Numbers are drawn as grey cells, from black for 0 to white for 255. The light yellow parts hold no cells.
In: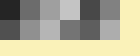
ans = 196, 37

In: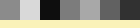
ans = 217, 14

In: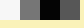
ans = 247, 4

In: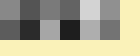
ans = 211, 30

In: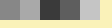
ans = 197, 58

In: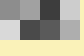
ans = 217, 61

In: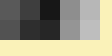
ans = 190, 23

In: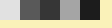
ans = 225, 28

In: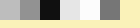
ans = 252, 16

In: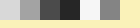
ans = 246, 38
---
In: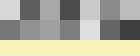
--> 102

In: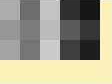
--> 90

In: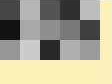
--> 121

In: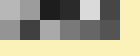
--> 102

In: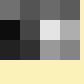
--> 228

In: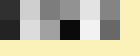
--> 242

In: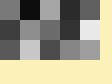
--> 50

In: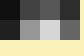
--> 214

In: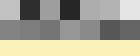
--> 87
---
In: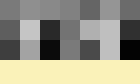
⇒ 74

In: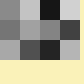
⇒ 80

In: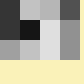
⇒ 194

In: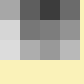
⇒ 173

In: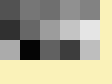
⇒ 97

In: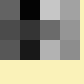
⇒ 24

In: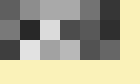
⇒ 184

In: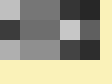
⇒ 143

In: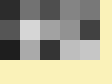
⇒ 52
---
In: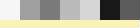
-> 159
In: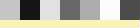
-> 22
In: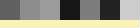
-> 141
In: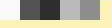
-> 83
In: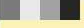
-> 233
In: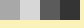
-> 215
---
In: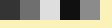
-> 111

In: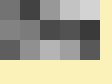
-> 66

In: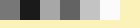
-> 26

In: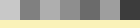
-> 128

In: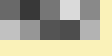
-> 56

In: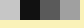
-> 17

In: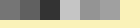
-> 96

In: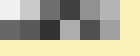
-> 202

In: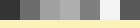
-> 109
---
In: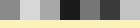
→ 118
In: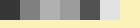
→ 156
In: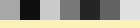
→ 37
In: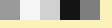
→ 209
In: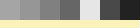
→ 230
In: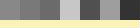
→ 80
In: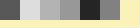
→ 152
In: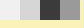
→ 214
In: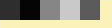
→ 134
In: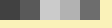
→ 203
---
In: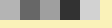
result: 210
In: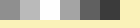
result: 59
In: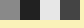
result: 68
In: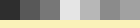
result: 161
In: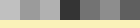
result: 95
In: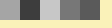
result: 90
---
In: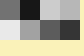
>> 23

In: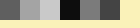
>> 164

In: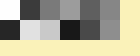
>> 59

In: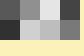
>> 144

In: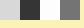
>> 53

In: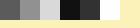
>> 145
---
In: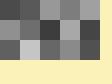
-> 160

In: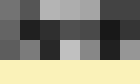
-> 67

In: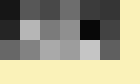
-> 53

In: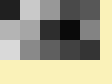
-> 87

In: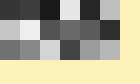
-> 191

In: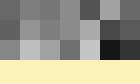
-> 104

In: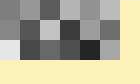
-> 187

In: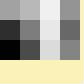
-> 148

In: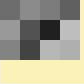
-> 96
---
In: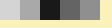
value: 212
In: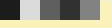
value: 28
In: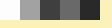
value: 253
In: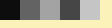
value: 13
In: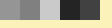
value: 149
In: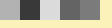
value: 178
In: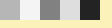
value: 182
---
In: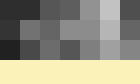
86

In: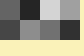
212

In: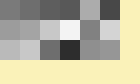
94

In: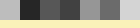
87

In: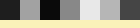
10

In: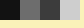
60

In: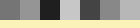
31
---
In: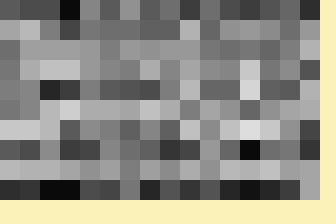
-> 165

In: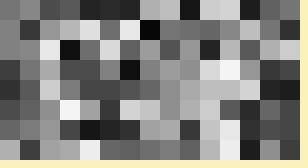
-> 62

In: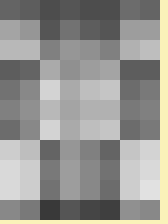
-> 136

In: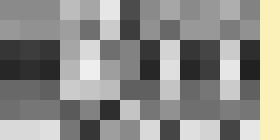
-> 230

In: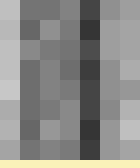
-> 164
